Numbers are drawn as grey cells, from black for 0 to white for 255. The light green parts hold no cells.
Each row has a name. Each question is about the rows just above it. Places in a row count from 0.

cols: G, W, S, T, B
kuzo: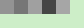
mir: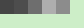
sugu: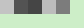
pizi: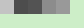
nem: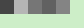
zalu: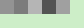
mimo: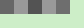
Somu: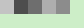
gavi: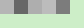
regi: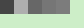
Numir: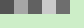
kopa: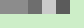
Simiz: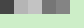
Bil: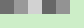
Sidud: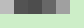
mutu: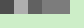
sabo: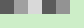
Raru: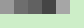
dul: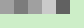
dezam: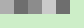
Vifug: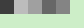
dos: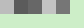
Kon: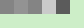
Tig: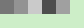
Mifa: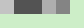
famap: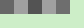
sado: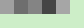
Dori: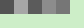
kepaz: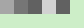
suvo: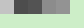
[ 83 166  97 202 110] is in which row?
Numir
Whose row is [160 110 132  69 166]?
sado
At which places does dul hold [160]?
0 2

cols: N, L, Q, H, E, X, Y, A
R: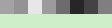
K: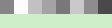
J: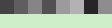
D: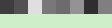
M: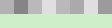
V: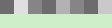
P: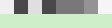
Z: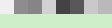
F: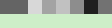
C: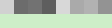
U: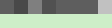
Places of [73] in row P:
1 3
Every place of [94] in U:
0 4 5 6
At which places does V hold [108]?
0 3 6
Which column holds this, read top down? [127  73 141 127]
A
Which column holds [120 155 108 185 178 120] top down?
E
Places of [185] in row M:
2 4
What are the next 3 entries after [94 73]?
[127  81  94]

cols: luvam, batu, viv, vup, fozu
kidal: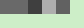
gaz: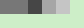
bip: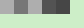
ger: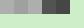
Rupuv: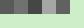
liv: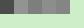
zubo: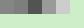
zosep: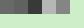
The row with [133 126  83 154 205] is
zubo
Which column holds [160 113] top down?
batu
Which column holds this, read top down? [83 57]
viv
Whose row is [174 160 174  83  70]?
ger
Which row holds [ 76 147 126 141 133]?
liv
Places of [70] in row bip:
4

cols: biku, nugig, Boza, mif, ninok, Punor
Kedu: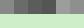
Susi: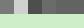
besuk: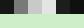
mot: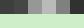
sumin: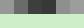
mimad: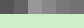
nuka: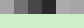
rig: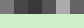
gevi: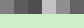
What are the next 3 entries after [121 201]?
[228  29  16]
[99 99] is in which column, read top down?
Punor
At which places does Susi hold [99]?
4 5

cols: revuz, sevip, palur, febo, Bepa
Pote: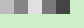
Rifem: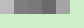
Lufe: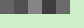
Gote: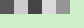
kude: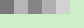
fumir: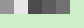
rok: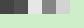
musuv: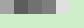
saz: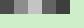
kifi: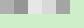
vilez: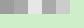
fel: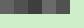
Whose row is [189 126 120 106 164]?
Rifem
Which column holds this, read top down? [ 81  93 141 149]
sevip
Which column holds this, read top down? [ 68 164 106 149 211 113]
Bepa
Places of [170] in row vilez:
1 3
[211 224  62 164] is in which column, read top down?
Bepa
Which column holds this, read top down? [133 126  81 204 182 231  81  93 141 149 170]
sevip

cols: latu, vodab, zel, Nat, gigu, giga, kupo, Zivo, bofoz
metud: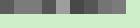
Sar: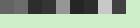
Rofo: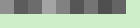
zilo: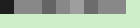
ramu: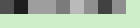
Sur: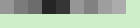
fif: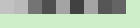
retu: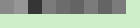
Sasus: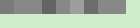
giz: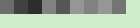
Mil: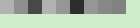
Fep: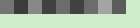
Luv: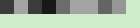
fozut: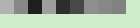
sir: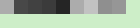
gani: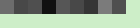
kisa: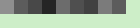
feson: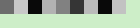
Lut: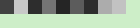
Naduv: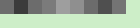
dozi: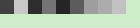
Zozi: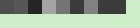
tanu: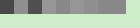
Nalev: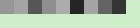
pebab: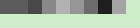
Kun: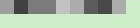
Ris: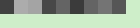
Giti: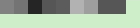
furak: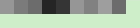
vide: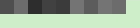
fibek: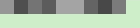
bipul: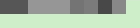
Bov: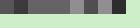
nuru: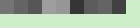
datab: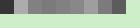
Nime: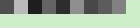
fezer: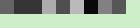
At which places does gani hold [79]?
2 8
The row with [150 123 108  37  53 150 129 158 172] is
Sur
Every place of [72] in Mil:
2

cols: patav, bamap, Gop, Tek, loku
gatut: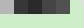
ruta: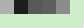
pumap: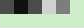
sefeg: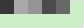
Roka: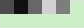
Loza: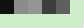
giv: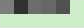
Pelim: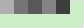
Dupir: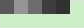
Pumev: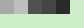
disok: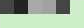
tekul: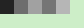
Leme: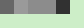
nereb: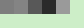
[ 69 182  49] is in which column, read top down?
loku
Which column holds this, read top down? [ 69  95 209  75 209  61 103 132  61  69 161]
Tek

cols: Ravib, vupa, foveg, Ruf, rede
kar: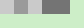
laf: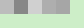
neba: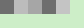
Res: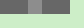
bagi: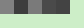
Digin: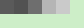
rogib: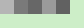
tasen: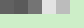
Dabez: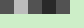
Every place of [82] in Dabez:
0 2 4
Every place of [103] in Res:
0 1 3 4
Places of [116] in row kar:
3 4
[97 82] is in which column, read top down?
Ravib
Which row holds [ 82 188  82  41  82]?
Dabez
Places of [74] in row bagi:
3
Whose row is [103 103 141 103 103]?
Res

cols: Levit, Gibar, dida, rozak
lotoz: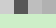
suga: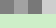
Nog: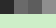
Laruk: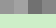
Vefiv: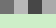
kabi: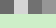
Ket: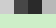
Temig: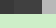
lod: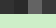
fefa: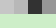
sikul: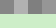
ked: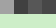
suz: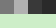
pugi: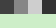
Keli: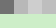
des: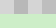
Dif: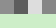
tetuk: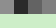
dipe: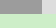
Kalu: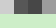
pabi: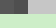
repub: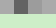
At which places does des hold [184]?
1
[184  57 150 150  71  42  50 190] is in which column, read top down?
rozak
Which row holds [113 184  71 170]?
Vefiv
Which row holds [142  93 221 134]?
Dif
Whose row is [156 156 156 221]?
dipe
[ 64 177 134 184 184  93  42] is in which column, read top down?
Gibar
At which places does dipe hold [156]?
0 1 2

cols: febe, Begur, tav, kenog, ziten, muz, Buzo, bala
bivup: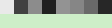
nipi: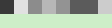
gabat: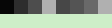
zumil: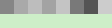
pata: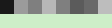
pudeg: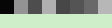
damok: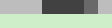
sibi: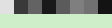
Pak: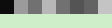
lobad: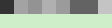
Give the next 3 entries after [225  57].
[99 25 91]
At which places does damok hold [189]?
0 1 2 7

